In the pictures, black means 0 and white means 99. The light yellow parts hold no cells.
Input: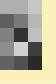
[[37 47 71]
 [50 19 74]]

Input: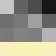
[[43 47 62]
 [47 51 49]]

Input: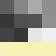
[[21 31 32]
 [26 21 89]]

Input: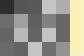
[[42 62 37]
 [39 72 39]]

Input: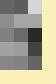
[[55 64 64]
 [50 41 16]]

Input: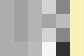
[[67 63 70]
 [67 63 70]]

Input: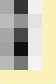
[[73 57 88]
 [65 27 91]]
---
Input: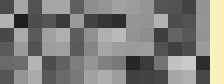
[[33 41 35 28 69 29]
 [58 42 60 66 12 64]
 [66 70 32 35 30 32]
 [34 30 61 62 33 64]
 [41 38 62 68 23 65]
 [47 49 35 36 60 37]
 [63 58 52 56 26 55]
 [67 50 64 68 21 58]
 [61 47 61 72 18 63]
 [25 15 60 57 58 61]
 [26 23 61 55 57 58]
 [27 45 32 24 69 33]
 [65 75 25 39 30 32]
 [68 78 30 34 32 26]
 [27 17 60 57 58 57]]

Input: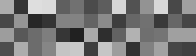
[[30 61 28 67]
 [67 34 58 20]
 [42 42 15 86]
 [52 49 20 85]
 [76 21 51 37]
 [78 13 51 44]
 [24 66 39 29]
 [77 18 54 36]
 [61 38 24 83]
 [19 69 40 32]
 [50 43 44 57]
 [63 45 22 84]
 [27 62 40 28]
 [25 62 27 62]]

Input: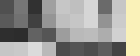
[[77 18 35 31]
 [78 17 44 46]
 [85 38 25 19]
 [72 33 58 62]
 [29 61 74 77]
 [33 72 77 74]
 [30 73 83 83]
 [36 67 57 41]
 [26 81 79 77]]

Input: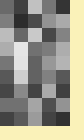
[[26 44 27 34 46 67 73 49 41]
 [35 44 53 80 88 89 40 17 25]
 [60 64 26 38 38 44 78 29 75]
 [26 31 66 50 59 48 28 57 46]
 [19 57 25 34 70 67 51 66 20]]

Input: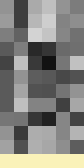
[[63 57 46 35 35 35 26 35 49 60 57]
 [31 22 45 74 64 57 74 49 38 24 24]
 [68 67 21 51 32 36 22 16 82 71 66]
 [65 66 13 51 31 34  7 21 76 80 74]
 [55 52 52 25 45 28 46 41 52 51 57]
 [36 70 26 65 57 32 75 43 44 55 48]]

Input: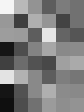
[[ 6  8 88 25  8 61 59 95]
 [30 32 69 42 30 60 24 72]
 [44 53 53 32 51 36 68 57]
 [60 68 36 28 65 89 58 36]
 [55 54 49 62 53 39 26 48]
 [57 53 46 66 54 33 44 44]]
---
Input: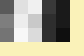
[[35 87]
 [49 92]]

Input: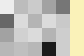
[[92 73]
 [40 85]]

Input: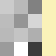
[[79 72]
 [73 58]]

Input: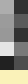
[[67 19]
 [60 35]]

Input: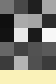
[[46 28]
 [ 6 66]]

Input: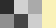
[[17 81]
 [56 27]]

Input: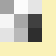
[[63 98]
 [95 65]]
